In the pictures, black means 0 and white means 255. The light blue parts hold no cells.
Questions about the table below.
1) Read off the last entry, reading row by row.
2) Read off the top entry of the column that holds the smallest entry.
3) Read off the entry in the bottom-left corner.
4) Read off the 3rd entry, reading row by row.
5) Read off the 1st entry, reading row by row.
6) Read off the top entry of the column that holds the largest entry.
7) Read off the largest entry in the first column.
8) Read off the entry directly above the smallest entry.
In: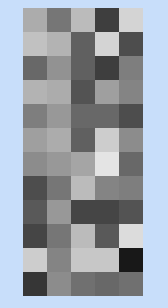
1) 112
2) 212
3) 54
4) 187
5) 172
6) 62
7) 205
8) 220

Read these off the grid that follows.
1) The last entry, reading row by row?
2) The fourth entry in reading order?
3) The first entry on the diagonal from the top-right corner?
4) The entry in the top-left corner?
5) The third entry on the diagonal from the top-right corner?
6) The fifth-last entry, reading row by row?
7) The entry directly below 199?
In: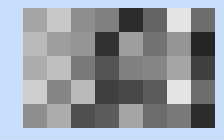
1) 44
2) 128
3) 108
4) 165
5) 134
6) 92
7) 157

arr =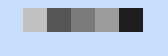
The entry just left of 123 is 86
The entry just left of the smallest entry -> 156

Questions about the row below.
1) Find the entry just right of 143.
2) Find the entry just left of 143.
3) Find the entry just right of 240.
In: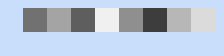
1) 61
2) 240
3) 143

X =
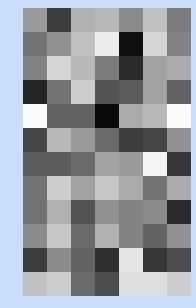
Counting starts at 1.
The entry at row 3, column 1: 131
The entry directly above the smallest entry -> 84
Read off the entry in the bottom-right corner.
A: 205
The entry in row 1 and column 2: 61
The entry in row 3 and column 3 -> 184
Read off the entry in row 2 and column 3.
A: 192
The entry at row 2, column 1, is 115
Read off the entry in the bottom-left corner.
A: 192
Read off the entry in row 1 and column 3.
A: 176
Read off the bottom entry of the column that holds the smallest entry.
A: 76
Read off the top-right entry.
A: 123
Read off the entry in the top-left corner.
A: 154
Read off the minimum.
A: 9
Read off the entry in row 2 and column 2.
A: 146
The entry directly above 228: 131

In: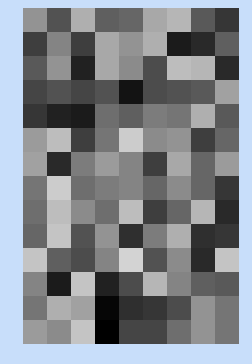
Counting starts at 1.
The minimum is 0
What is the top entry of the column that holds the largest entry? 102
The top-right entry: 54
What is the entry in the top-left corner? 147
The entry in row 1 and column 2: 82
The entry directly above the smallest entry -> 6
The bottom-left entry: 155
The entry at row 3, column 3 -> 33
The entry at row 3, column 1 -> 89
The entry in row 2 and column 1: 62
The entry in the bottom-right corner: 117
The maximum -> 211
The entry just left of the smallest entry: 196
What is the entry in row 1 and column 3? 175

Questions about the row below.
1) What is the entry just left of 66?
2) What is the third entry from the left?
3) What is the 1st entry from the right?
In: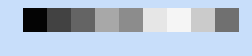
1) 4
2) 100
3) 112

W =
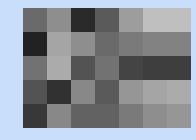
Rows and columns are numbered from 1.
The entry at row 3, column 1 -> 114
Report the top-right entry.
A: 191
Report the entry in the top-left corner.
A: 106
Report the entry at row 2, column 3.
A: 142
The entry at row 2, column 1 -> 34
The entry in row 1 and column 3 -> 42
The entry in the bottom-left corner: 56

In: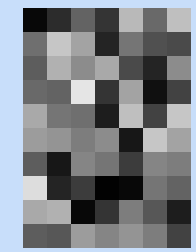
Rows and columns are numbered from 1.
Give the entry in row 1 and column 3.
99
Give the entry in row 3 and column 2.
177
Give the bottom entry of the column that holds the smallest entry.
133
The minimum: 2
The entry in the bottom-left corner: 93
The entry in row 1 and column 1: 8
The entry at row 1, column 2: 44
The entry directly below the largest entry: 111
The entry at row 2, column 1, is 111
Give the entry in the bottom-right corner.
66
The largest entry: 229
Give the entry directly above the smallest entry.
117
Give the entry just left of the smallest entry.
60
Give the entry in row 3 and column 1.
93
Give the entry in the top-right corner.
191

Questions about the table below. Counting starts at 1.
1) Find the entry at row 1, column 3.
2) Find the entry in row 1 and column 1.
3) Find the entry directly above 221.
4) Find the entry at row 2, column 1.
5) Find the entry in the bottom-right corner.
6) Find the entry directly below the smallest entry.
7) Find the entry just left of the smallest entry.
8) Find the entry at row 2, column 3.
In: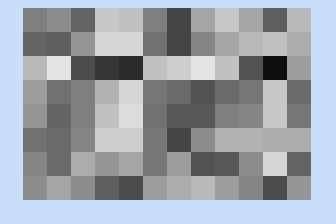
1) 100
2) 127
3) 214
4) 100
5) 149
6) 199
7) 82
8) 149

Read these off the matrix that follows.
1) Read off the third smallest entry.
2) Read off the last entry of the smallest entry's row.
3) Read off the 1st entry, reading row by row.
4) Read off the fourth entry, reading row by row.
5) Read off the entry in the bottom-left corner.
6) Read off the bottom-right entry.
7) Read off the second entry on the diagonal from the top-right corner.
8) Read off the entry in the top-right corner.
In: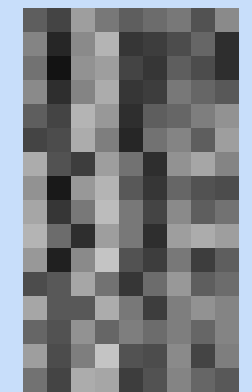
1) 32
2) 46
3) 94
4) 120
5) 114
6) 88
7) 102
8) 138

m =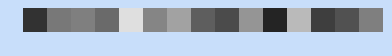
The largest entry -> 223
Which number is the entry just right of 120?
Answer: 127

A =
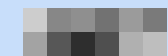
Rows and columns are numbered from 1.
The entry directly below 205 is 163
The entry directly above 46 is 143
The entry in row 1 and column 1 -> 205
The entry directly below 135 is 87

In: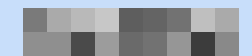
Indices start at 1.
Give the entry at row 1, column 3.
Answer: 185
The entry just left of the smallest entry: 150
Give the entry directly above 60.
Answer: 191
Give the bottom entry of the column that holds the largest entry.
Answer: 156
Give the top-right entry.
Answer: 170
